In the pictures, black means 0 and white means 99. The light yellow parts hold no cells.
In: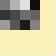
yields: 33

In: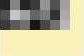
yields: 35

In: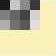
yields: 44

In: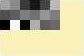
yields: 95

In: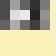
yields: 67

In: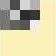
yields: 37

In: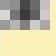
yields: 70

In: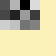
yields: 75
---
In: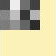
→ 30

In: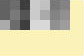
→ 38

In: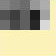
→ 51

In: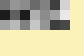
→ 45

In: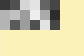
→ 22

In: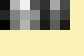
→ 5

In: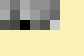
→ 61
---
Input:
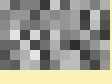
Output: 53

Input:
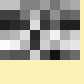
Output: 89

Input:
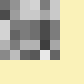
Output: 65

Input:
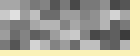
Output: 23

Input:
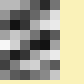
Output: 35

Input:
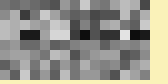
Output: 68
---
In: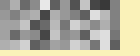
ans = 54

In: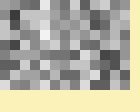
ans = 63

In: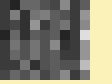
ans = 23

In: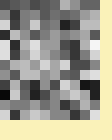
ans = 29

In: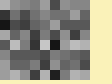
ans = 69

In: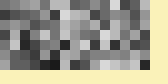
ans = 45

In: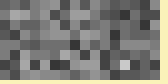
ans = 38

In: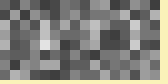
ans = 41

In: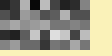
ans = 13
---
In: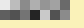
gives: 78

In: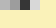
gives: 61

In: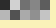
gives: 66

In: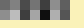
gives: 6

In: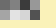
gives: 88

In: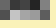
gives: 64

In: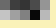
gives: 50

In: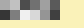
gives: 84

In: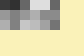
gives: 73

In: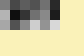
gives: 80
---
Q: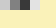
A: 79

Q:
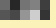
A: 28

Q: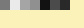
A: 56

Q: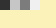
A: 19

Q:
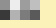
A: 22

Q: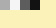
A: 67

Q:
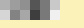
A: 65

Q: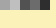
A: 74
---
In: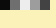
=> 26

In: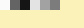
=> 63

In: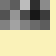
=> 54

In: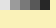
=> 15

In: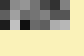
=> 28

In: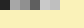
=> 78

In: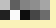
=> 64

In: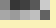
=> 79
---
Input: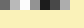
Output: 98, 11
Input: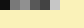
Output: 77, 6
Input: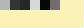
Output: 84, 3
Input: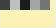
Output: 74, 11
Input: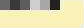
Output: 80, 13
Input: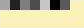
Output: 77, 1
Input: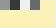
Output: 93, 22
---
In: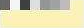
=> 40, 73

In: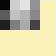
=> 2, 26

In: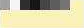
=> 62, 45

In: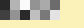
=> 16, 88

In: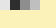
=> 89, 74

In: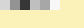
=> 83, 96

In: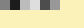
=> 50, 59

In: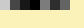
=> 79, 39
